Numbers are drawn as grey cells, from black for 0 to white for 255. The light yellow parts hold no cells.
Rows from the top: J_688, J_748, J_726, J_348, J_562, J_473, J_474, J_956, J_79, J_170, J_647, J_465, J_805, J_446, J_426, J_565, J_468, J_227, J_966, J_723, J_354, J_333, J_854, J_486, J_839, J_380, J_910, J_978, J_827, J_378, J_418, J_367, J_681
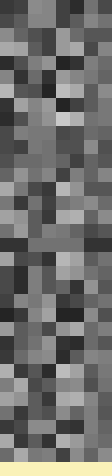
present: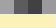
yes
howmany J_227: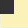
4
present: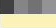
no
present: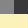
no

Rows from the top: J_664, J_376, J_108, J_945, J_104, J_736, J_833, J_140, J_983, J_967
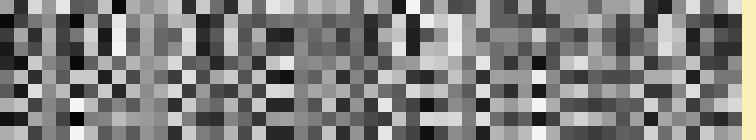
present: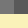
yes
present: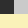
yes
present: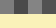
no
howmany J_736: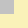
2
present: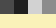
no

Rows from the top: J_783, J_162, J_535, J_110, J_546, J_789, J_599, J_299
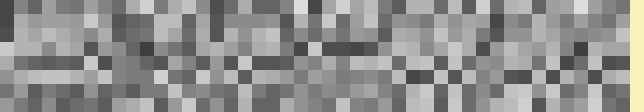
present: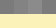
yes
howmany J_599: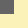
4
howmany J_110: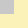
3
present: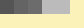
yes
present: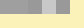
yes
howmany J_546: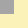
1

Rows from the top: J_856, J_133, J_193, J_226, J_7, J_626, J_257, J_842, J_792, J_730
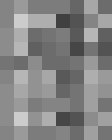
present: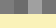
no
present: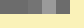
yes
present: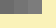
yes
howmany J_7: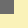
4
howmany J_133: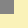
2

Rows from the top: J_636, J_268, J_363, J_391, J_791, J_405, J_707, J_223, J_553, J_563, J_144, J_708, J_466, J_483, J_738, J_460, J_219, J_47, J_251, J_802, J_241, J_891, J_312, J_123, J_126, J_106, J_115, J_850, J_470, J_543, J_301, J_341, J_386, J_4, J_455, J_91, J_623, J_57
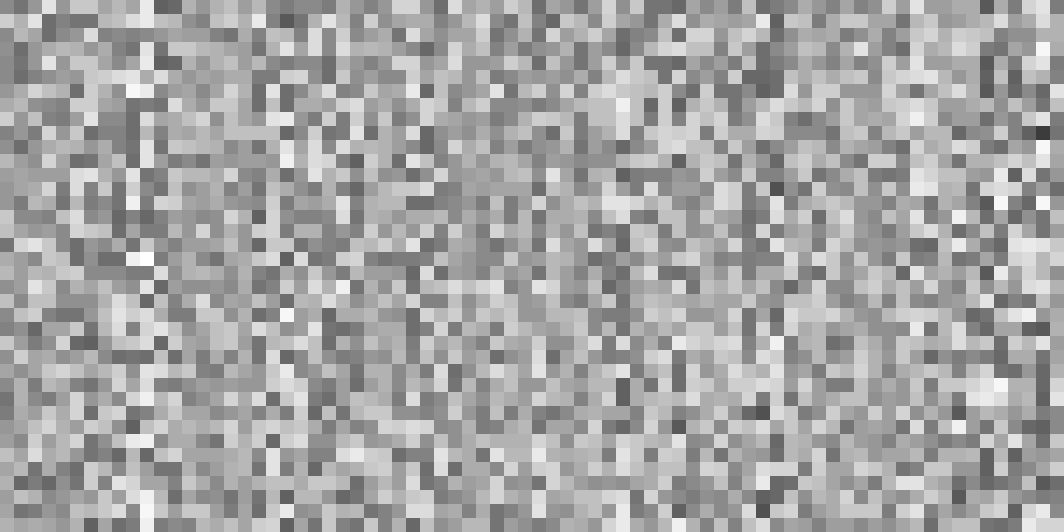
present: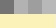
yes
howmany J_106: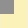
10
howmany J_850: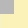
5

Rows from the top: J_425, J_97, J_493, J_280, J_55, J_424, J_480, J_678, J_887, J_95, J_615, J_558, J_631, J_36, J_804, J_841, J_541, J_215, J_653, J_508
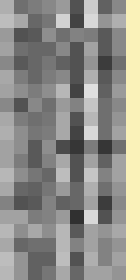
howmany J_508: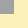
2
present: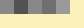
yes

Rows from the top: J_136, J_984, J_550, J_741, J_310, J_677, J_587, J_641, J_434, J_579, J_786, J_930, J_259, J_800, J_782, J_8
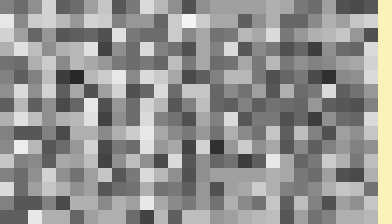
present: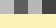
no
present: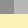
no
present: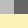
yes
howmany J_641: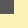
2
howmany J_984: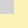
3

